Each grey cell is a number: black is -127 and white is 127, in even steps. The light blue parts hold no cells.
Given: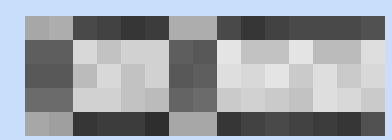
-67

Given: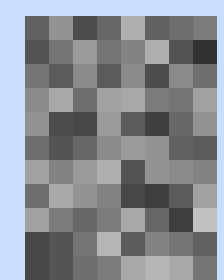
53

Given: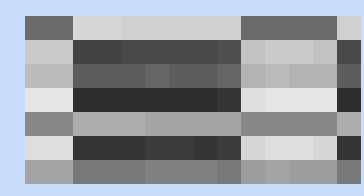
29

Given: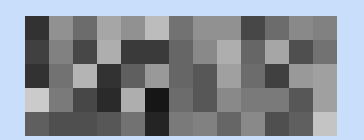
-48

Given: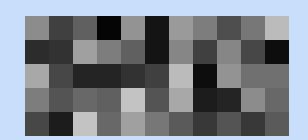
-43
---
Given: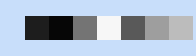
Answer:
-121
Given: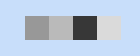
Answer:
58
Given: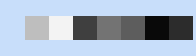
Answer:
115
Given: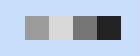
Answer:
89
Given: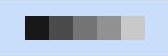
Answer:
-52
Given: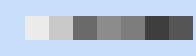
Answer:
73
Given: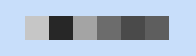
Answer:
-88
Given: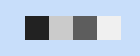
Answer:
75
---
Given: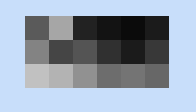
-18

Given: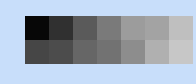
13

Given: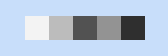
-45

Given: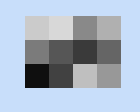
-62

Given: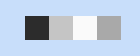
69

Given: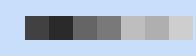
62
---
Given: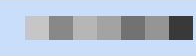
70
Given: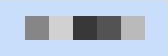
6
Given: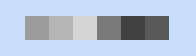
28
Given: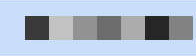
-69
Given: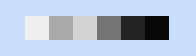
111
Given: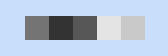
-11
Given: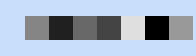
5
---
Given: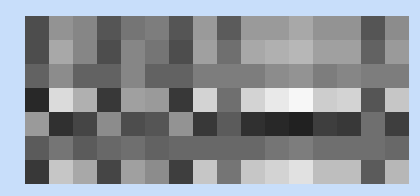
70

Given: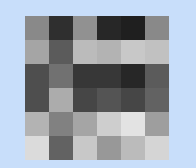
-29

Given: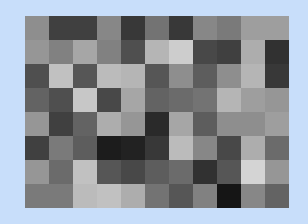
-5

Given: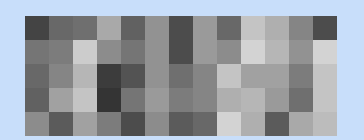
-36

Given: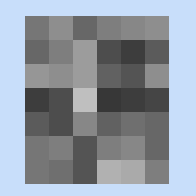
-16
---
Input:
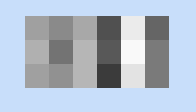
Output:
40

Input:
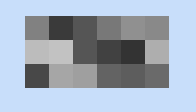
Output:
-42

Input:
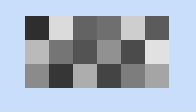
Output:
-28

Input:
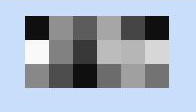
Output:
-35

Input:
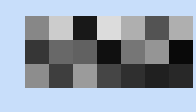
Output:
-103

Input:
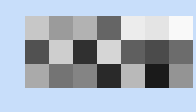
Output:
50

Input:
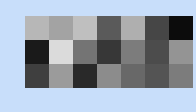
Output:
63

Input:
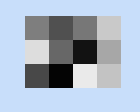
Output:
-8

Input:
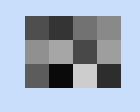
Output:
-13

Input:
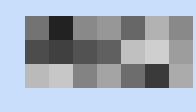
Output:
9
